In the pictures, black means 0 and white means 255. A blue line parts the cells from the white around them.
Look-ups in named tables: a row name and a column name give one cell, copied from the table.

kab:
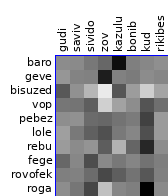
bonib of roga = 127
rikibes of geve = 134
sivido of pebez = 107
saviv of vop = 116
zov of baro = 103
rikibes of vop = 111
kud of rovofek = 87
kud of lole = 79

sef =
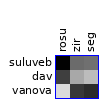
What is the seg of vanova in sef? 44
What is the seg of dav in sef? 188
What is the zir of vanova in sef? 56
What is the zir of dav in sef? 168
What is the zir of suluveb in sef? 107
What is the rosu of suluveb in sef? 2
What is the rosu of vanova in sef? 219
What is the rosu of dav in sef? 63

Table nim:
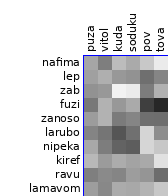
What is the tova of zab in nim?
177
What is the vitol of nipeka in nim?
125
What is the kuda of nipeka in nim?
99
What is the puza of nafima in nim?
166
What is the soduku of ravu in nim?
157
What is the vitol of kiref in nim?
155
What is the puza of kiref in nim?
184
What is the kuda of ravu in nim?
133
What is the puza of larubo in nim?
132
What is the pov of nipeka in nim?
214
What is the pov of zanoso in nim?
111
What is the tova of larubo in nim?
141

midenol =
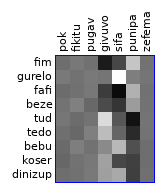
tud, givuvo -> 219
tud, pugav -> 115
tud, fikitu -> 108
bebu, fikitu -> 126
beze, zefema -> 114
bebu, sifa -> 184
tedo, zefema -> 115
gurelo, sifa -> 254
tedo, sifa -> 101
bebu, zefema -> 110
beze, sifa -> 53
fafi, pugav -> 120
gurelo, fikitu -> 114
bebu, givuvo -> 138
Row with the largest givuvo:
tud

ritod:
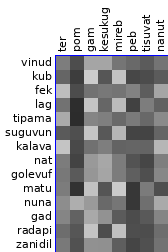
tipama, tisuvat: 104
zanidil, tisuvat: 80
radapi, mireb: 192
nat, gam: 153
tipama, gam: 133
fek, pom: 76
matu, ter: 124
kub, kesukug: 86
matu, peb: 55
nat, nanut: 126
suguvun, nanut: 101
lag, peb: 65
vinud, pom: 77
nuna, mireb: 118
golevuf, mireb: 124
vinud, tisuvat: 91
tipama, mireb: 105
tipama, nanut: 138
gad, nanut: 133
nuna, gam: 154
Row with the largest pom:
nuna

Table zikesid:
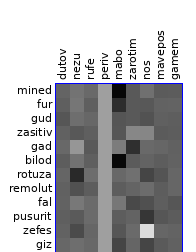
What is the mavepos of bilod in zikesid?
93
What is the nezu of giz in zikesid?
110
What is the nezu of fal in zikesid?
120
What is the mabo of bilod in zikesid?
8
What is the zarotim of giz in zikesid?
101
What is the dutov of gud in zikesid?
86
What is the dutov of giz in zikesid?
103
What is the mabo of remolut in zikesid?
93

